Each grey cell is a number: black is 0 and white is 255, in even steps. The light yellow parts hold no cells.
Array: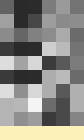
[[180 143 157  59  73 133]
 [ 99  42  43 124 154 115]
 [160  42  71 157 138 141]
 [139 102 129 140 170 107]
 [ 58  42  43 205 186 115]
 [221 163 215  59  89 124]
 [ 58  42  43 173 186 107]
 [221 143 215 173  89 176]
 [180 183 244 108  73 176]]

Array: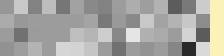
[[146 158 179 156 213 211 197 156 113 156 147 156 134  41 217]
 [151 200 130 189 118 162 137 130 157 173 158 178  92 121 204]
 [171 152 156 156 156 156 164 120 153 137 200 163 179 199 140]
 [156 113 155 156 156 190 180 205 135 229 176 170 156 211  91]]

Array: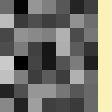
[[136  34 159  63  68  58 105]
 [107   5 150 127  87  36  63]
 [188  59  78  62  73 145 110]
 [ 71 146 137 128 177  75 119]
 [ 77 124  64  22 174  92  52]
 [202   0  68  23  83 124  31]
 [192 127  61  92  61 177 108]
 [ 35  80 150 150 118  87 104]]

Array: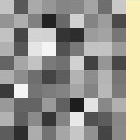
[[ 92  45 172 115 166 198 145  68 137]
 [196  88 170 150 133 135 164 110 200]
 [148 174 129  34 105 209 132 157  74]
 [194  70 211 210  52  45 156 163 118]
 [177  87 229 244  82 120 194 195 154]
 [100 166 194 122 113 209  66 150  71]
 [175 141 110  68  94 179 141 181 117]
 [ 59 245 116 124 131 166 132 184 122]
 [153 100 100 154  96  29 227 136 176]
 [178  95 138  54 131 232  81  92 135]]

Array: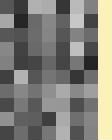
[[ 69 109  75 119 178  81 131]
 [ 86  56 177 172  54 186 129]
 [167  38 106 135  98 199  67]
 [ 87  82 108 133  86 131 108]
 [135  66 105 123  73 191  72]
 [129  63  69 103  69 119  37]
 [ 64 178  86 117 104  54 110]
 [108 135 115 143 170 137 159]
 [ 73 121  88 152 151  78 113]
 [145  96  94  63 170 111 134]]

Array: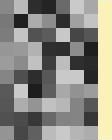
[[148  71  96 187 201 181 173]
 [136 186  45  36 106 202 168]
 [120  32 172 141  44 160 195]
 [124 196  82  92 200  70  86]
 [150 153 178  47  45 141  31]
 [156 139 193  61 189  47  42]
 [133  79  45  88 201 201  37]
 [ 89 202  29  94 168 146 156]
 [ 86 173 148 193 183 132  86]
 [ 81  75  56 105 131 132  55]]

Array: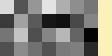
[[ 80 140 113  82 122 127  42]
 [218  84 150 227 174 142 118]
 [ 58 162  90  22  16  73 133]
 [117 196  79 134 183 100   4]]

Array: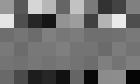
[[105  74  29  38  17 101   9 140 141   5]
 [152  88 214 183 101 194 122  50  67 128]
 [229  79  38  21 147 157  64 180 234  78]
 [110 117 108 128 119 124 111 111 113 121]
 [121 108 120 120 127 116 116 107 124 115]
 [116 113 119 115 119 115 109 127 116 127]]

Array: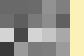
[[ 57 155 123 126 155]
 [105 105 107 146 127]
 [110  94 122 141  96]
 [212  71 212 197 168]]
